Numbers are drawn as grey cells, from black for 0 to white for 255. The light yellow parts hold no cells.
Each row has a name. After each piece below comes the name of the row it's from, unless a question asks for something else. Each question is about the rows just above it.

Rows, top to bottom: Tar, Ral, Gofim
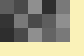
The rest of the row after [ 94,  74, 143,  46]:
[121]
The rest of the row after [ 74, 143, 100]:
[121]
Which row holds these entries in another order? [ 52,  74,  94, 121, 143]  Ral
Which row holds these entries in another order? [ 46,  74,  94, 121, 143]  Tar
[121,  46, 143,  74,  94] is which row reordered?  Tar

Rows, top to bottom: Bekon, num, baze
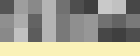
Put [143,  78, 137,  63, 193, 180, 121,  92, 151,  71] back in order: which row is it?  baze
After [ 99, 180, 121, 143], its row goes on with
[151, 113,  99, 121]
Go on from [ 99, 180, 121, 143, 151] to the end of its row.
[113,  99, 121]
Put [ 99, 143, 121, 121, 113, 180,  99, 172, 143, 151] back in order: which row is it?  num
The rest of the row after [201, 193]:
[71]

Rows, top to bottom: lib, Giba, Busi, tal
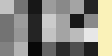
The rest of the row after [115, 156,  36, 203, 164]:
[ 23, 137]
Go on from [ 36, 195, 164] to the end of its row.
[187, 231]
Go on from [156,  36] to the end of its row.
[203, 164,  23, 137]
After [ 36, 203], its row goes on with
[164,  23, 137]
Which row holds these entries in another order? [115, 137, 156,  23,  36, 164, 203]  Giba

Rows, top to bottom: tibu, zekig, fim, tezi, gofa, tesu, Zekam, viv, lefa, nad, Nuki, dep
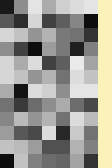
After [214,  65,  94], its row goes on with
[134,  13]
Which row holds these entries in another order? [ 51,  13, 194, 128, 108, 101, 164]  dep
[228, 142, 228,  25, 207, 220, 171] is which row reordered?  tibu
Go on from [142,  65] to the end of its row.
[ 13, 156, 121,  31, 128]

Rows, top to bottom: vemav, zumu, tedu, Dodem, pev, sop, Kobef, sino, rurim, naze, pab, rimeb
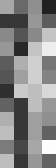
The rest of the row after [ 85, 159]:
[208, 131]
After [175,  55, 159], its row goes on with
[143]
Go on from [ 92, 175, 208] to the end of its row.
[117]
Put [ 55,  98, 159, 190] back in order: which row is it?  naze

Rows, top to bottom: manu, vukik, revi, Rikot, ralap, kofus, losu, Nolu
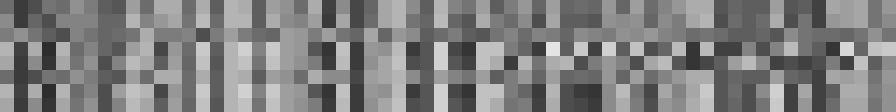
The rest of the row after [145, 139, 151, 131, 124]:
[108, 116, 108,  94,  94, 102,  86, 139, 116, 108, 108, 102, 116, 145, 116]
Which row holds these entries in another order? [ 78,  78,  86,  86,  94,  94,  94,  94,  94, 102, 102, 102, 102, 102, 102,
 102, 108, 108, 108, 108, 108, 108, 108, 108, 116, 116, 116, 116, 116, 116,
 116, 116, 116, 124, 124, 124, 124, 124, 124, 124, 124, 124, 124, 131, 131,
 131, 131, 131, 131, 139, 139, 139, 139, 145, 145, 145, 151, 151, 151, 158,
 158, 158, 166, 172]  revi
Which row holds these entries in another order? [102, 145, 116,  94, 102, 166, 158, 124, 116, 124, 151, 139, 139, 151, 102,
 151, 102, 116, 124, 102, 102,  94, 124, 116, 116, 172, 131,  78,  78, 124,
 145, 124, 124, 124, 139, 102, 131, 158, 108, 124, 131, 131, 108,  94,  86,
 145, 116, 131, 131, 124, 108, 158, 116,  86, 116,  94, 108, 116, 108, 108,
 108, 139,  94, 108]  revi
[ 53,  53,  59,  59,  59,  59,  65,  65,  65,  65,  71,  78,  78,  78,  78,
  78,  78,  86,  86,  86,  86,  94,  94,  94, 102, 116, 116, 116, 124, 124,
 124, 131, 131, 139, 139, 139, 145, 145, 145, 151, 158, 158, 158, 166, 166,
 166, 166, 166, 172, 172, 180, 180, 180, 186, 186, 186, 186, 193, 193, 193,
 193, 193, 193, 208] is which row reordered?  ralap
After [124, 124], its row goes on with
[131,  78, 124, 158, 124, 108, 102, 158, 151, 124, 158, 116, 102, 166, 102,
 151, 139,  94, 108, 124,  94,  86, 116, 131, 108, 131, 124, 102, 139, 131,
 124, 145, 139, 151, 131, 124, 108, 116, 108,  94,  94, 102,  86, 139, 116,
 108, 108, 102, 116, 145, 116]

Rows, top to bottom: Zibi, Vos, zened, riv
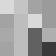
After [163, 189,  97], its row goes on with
[57]
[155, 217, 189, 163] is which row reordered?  Vos

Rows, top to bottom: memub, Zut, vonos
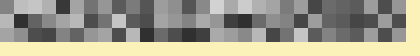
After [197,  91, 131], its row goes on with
[107,  91, 157,  77, 150]
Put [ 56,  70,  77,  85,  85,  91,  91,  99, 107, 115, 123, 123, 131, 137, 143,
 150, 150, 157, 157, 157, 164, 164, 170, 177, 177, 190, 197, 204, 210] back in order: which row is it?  memub
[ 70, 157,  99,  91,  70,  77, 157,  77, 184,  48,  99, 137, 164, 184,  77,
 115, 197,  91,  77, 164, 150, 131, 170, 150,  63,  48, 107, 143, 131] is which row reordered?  Zut
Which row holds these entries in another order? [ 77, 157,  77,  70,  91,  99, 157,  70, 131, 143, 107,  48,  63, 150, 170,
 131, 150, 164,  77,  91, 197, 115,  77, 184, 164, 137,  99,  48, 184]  Zut
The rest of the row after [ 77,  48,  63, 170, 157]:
[137, 184,  70, 115, 197,  91, 131, 107,  91, 157,  77, 150]
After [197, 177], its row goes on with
[ 56, 164, 115, 150,  91, 123,  85, 157, 143,  85, 137, 210, 170, 204, 177,
 164, 123, 157,  70, 107,  99,  91, 157,  77, 150]

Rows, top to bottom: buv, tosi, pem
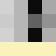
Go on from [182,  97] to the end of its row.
[146]
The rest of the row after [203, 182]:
[ 97, 146]
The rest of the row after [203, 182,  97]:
[146]

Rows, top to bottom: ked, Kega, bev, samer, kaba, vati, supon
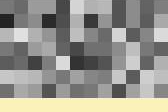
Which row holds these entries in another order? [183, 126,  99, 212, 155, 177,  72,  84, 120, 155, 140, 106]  ked
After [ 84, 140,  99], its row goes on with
[126]
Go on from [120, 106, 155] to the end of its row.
[155,  72, 212, 177, 183,  84, 140,  99, 126]

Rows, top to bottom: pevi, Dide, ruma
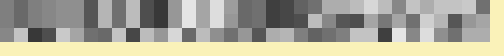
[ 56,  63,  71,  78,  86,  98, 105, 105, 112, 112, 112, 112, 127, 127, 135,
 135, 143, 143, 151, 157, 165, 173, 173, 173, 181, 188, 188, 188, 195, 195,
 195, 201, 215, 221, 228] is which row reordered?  pevi
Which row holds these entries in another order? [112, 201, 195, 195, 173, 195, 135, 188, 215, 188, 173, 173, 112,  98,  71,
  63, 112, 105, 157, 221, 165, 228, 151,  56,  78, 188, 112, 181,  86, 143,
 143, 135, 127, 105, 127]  pevi
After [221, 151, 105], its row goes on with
[112,  63,  71,  78, 188, 135,  86,  78, 165, 120, 165, 112, 207, 181,  86,
 151, 165]

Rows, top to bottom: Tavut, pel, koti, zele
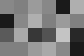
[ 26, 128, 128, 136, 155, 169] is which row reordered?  zele
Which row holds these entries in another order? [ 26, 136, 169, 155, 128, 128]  zele
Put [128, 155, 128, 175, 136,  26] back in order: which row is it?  pel
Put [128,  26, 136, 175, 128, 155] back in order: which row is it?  pel
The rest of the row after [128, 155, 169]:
[136,  26]
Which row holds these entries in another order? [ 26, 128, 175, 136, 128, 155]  pel
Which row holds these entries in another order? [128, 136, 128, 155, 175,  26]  pel

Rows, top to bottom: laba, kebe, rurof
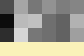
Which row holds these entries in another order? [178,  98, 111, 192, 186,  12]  kebe
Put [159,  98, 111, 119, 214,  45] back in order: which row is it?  rurof

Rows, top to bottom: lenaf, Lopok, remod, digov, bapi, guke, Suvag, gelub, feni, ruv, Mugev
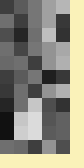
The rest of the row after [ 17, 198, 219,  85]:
[97]
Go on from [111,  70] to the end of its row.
[118, 147, 168]
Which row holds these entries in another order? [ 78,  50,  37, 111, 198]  gelub
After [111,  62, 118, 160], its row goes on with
[56]
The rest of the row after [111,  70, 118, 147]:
[168]
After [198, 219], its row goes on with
[85, 97]
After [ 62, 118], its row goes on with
[160,  56]

